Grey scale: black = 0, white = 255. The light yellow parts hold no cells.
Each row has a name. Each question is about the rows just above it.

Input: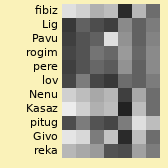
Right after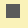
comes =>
[146]
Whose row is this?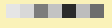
Givo
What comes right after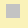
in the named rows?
[42]
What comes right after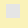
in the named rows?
[216]
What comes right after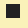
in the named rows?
[189]
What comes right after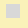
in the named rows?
[124]
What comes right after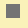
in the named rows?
[103]

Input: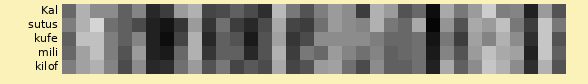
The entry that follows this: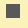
[75]
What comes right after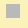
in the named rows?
[120]
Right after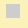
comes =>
[126]
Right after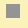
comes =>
[83]

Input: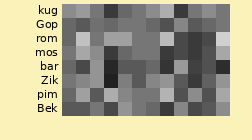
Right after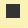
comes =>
[154]
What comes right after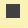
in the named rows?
[81]
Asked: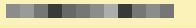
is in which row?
kug
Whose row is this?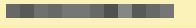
Gop
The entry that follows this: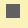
[148]
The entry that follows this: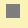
[89]
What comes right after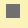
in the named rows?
[104]

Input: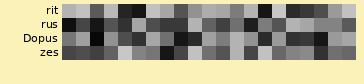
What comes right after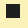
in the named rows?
[124]
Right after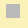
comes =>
[37]
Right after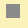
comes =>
[50]
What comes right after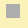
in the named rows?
[166]
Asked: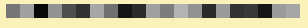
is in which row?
Dopus

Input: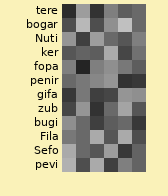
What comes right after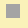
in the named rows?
[86]
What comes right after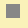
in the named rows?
[149]
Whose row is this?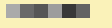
Sefo

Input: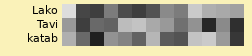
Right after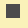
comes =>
[62]
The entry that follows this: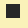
[138]
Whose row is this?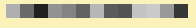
katab
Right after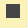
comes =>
[62]

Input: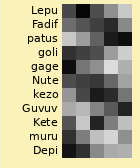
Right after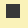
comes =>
[103]
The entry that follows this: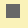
[163]

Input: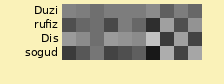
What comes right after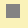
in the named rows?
[125]
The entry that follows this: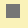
[67]
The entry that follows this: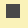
[125]

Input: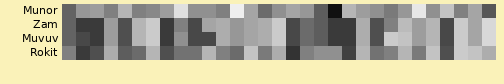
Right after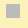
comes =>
[157]
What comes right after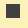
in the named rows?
[181]
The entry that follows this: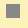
[157]

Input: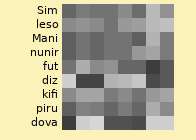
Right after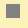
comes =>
[123]
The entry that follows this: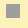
[185]
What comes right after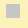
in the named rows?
[75]
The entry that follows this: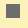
[185]

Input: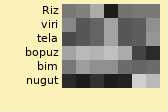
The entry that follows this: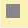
[87]
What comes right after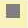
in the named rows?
[171]
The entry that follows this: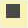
[87]
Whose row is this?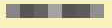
viri
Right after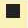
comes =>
[207]
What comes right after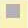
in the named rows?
[192]

